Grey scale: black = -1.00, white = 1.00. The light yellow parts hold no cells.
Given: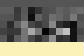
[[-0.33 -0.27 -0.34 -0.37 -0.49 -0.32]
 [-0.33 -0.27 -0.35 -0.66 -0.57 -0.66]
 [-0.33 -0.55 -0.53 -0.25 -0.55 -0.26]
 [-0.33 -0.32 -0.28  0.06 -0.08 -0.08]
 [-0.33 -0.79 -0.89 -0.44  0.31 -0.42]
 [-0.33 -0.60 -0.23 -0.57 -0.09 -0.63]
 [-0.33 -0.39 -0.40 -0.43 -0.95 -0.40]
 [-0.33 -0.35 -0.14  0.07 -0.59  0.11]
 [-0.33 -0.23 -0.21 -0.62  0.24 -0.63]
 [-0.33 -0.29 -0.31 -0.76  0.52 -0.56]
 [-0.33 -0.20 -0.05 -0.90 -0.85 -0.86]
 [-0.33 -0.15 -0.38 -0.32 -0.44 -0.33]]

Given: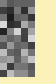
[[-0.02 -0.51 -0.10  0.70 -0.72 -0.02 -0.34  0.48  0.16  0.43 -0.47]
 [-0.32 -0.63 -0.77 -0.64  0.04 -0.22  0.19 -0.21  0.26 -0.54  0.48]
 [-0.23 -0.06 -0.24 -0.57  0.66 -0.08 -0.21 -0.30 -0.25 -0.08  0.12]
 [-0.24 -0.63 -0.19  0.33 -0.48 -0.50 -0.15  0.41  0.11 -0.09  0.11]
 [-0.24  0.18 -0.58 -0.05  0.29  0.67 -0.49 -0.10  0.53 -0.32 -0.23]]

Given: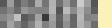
[[-0.31 -0.10  0.07 -0.13]
 [ 0.23  0.05  0.18  0.28]
 [-0.25 -0.15  0.51  0.03]
 [-0.03  0.18 -0.30 -0.20]
 [-0.19  0.05 -0.17  0.01]
 [ 0.34  0.02  0.27  0.38]
 [-0.09  0.02 -0.55  0.00]
 [ 0.40  0.42  0.27  0.21]
 [-0.11 -0.34 -0.22 -0.26]
 [ 0.21  0.47  0.22  0.13]
 [-0.11  0.10 -0.21 -0.19]
 [ 0.60  0.41  0.44  0.40]
 [ 0.24  0.10  0.02  0.19]
 [-0.34 -0.26  0.06 -0.15]]

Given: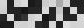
[[ 0.66  0.62 -0.70 -0.78]
 [-0.75 -0.73  0.70 -0.77]
 [ 0.63 -0.73 -0.75  0.66]
 [ 0.71 -0.82 -0.60  0.64]
 [-0.80 -0.72  0.64  0.69]
 [-0.73 -0.71  0.72 -0.66]
 [ 0.60  0.71 -0.83 -0.74]
 [ 0.68 -0.71 -0.71  0.67]
 [ 0.34  0.55  0.67 -0.76]
 [ 0.66 -0.73 -0.70  0.74]
 [-0.73  0.69 -0.72  0.65]
 [-0.73 -0.71  0.69  0.66]]

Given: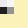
[[ 0.84 -0.76]
 [ 0.93  0.15]]

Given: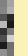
[[ 0.01  0.05 -0.33  0.46 -0.61 -0.38 -0.78  0.14]
 [ 0.29  0.38 -0.68 -0.80 -0.02  0.63 -0.14 -0.09]]
